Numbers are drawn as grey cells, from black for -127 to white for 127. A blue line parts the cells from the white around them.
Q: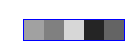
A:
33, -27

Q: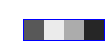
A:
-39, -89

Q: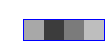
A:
40, 62

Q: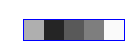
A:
47, 122

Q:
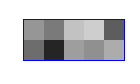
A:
22, 44

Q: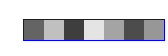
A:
-27, 23

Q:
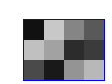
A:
-110, 56

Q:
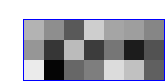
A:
51, -31
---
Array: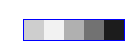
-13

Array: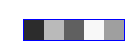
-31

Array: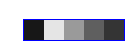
-75

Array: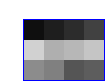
-97

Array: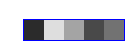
-54

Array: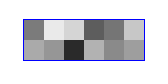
-34

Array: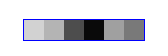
-50
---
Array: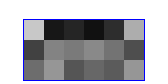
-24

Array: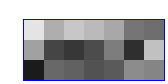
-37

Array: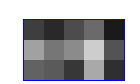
-72

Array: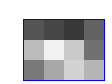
40

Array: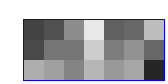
25

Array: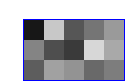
19

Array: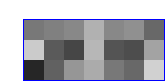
-7

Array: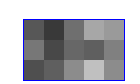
12

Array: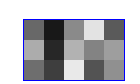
105

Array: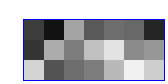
57
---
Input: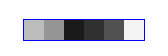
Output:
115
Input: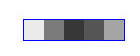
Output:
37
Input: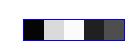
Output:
-49
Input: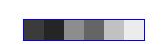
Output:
108
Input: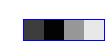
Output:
104
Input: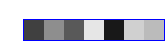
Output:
59
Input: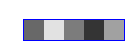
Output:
33
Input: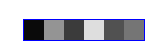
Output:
-10
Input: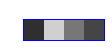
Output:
-58
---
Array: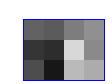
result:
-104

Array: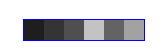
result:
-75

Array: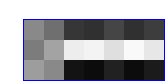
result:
9

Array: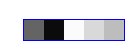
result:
-116

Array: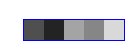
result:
-92

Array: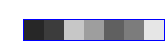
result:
-67

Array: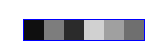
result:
-2

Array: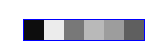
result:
108

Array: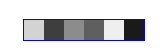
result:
-65

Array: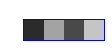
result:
35
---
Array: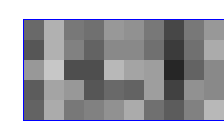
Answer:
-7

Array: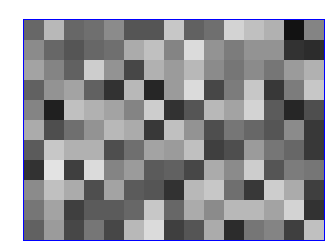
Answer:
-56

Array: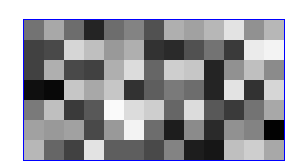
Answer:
-62

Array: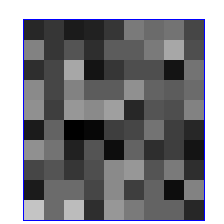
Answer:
60

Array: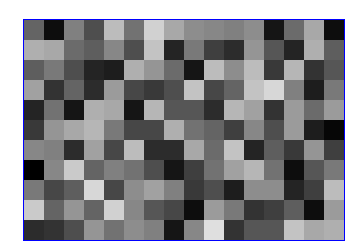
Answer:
-49

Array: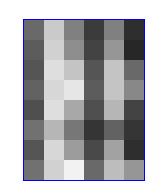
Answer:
114

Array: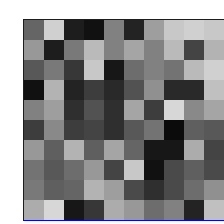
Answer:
-104

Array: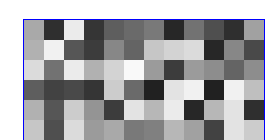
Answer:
91

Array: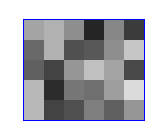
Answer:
-47
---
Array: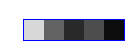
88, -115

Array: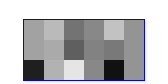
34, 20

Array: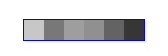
71, -73

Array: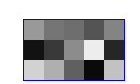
25, 66

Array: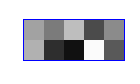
34, -38

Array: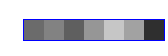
-20, -80
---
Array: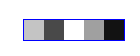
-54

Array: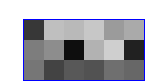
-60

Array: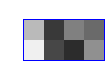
-56

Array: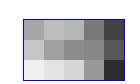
99

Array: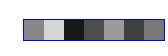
84

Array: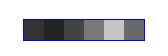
-92
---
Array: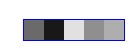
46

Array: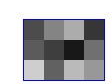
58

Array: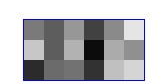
85

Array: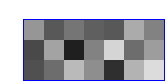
85

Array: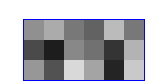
73

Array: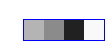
52

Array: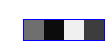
-16

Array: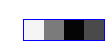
-4

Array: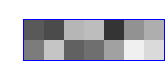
90

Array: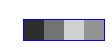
20
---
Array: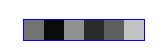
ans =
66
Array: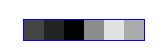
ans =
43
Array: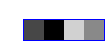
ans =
9
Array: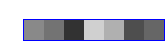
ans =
-25
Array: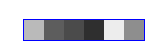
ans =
14
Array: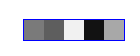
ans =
40
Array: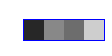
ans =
78
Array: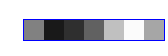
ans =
38
